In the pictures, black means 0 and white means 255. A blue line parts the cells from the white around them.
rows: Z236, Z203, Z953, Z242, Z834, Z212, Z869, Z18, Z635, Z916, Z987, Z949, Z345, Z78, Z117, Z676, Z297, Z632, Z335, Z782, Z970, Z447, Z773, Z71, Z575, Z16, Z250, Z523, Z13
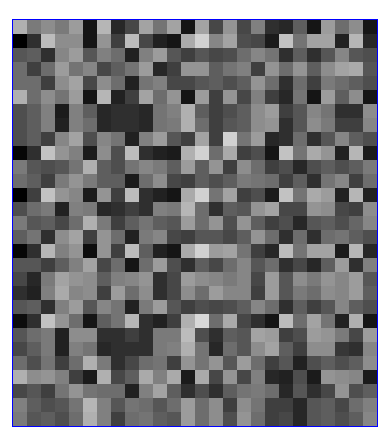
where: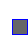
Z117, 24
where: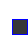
Z71, 23
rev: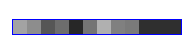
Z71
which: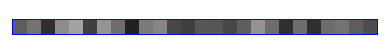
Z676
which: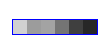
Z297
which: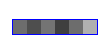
Z575

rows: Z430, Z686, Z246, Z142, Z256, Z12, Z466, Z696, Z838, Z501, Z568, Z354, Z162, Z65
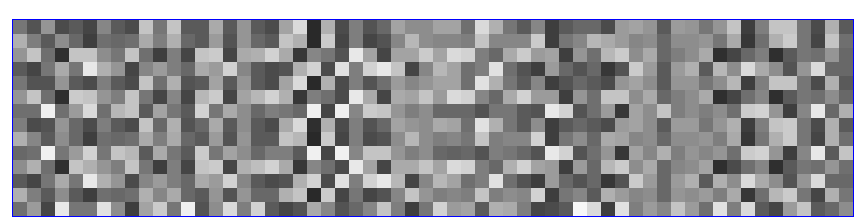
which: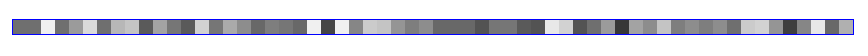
Z466
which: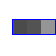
Z696
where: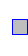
Z568, 17
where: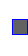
Z501, 31

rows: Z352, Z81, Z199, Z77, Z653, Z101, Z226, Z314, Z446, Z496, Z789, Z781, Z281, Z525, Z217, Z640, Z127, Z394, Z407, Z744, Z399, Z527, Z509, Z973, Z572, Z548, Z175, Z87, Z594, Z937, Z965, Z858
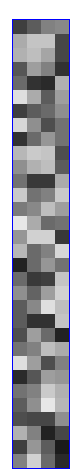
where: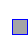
Z199, 2
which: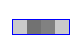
Z281
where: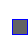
Z744, 1
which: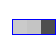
Z496
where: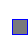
Z525, 0

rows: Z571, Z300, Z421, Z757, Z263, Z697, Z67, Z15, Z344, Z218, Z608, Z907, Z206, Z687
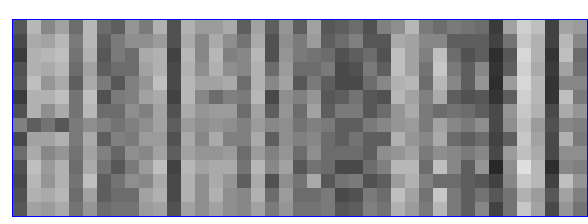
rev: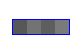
Z206
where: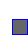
Z218, 7

